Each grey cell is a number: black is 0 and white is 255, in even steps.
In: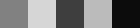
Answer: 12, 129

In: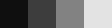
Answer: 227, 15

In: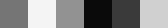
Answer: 208, 117

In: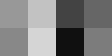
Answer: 102, 136

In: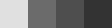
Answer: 51, 224

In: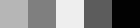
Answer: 2, 182

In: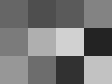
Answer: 131, 151
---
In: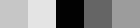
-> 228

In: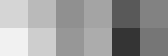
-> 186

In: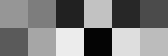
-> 125

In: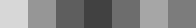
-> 150

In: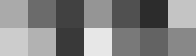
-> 107

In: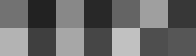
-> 34
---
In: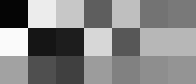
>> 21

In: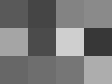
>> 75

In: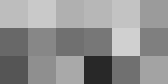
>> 135

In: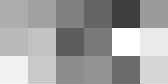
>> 194

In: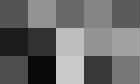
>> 49

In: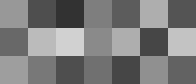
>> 187

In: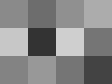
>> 51

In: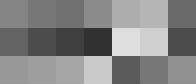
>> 76
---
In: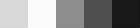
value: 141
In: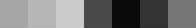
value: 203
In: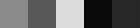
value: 220
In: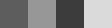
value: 60
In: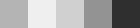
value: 208
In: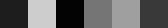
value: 3
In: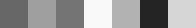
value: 116
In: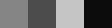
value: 197
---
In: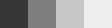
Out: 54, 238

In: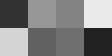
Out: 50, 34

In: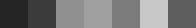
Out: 37, 94

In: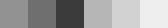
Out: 146, 238

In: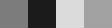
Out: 124, 162

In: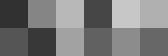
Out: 49, 103
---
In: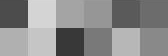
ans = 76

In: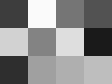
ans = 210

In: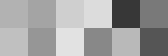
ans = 178

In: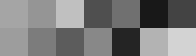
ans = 165

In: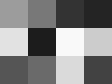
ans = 226

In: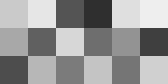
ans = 168

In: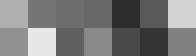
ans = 175

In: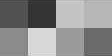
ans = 82

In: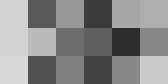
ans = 210
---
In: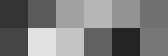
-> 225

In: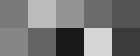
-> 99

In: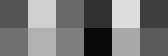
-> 177

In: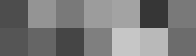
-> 101

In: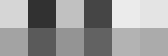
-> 90

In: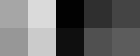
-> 203

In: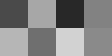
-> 111

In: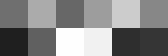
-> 96

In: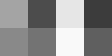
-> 115

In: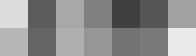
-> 100
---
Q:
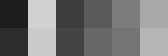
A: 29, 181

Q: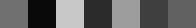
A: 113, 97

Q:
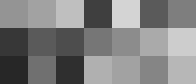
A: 148, 183

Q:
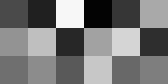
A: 74, 126

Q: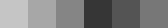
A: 197, 119

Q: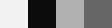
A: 243, 102

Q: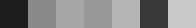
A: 28, 202

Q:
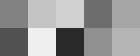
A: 129, 180

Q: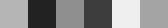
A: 180, 164
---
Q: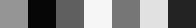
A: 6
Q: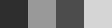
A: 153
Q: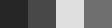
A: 72
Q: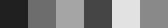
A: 109
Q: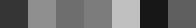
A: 143
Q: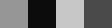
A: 12
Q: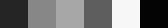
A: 135
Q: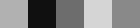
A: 16
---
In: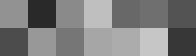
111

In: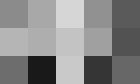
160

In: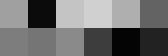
175

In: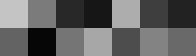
62

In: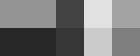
225

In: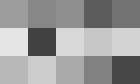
198

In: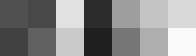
196
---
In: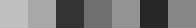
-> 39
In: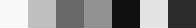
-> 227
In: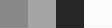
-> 38
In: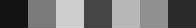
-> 144
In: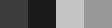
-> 197
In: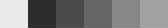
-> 135
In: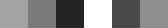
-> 73
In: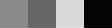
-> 218
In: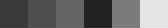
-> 123
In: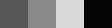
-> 218
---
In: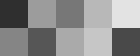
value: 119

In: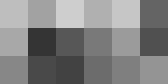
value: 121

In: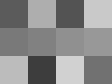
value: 129

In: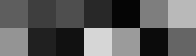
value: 5

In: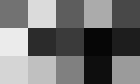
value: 58

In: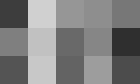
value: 105

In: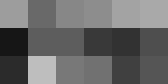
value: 57
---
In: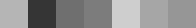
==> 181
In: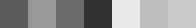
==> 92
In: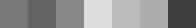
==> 120
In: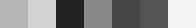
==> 182
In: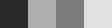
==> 40
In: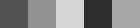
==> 81
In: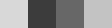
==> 216
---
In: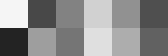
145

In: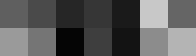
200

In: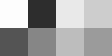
233

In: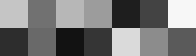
67

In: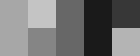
26

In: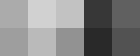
55

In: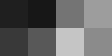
116

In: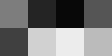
8
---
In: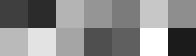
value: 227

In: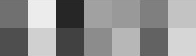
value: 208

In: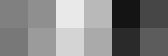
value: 155

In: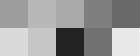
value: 198

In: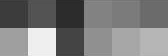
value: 238

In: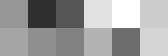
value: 143
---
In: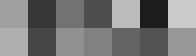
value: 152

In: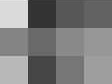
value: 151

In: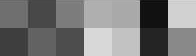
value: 137

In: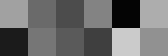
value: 145

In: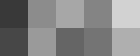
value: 175

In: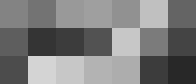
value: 68

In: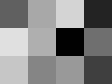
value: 111
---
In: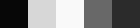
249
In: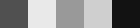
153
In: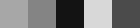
19
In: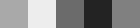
107
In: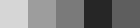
122
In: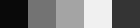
164
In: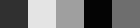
159
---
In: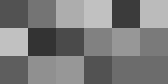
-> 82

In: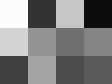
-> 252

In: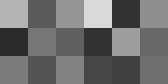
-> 180

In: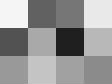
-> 245

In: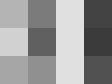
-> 180

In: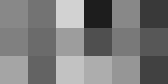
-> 136

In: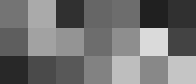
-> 116

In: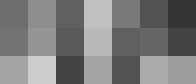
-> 109

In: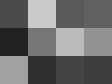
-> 75

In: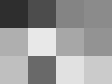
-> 46
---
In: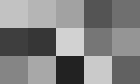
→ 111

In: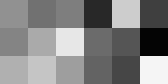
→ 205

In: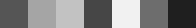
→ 241

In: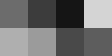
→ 175

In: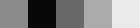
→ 234

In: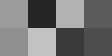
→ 143

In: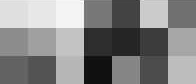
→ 67

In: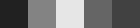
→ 65
